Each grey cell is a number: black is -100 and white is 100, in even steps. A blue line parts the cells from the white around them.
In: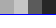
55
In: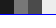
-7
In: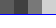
-50
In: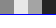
82
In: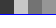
57
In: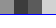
-53
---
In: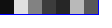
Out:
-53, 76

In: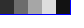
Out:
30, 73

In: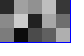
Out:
-74, 60

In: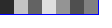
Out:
75, 75

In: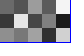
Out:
-45, 91

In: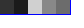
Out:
63, 63
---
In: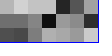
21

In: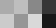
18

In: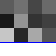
15

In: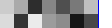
10

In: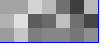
50

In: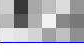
89

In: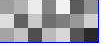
-1

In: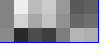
14

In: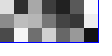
-47

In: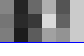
71
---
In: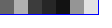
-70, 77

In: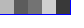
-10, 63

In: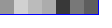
35, 64

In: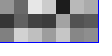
-53, 81

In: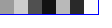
-86, 98

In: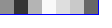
95, 95

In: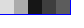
-83, 73

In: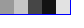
-45, 77

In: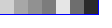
-3, 80
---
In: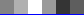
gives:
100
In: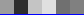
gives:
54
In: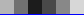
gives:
-78
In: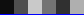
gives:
58
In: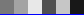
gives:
82
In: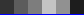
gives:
-2
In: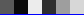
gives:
85
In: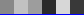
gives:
23
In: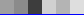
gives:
-52
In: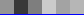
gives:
-1
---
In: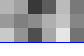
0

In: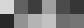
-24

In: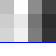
82

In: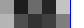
-77

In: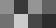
-55

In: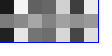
8

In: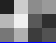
88

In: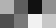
-26
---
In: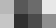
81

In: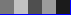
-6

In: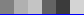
38

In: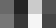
-35

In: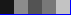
-82

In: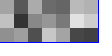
-38

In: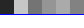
55
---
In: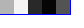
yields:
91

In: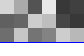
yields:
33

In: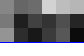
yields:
-20

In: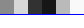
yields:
69

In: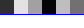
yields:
77

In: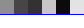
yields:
-45

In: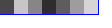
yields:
55

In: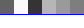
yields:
96
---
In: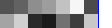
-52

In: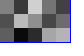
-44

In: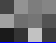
-8

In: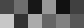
1

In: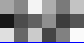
-52

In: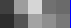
12

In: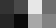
32
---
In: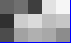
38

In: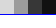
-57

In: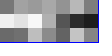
49

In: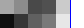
-25

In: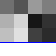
-50

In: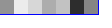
69

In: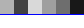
70
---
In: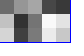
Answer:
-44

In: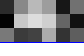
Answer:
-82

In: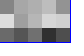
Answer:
48

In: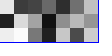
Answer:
-12

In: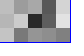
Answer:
-31

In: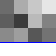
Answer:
57
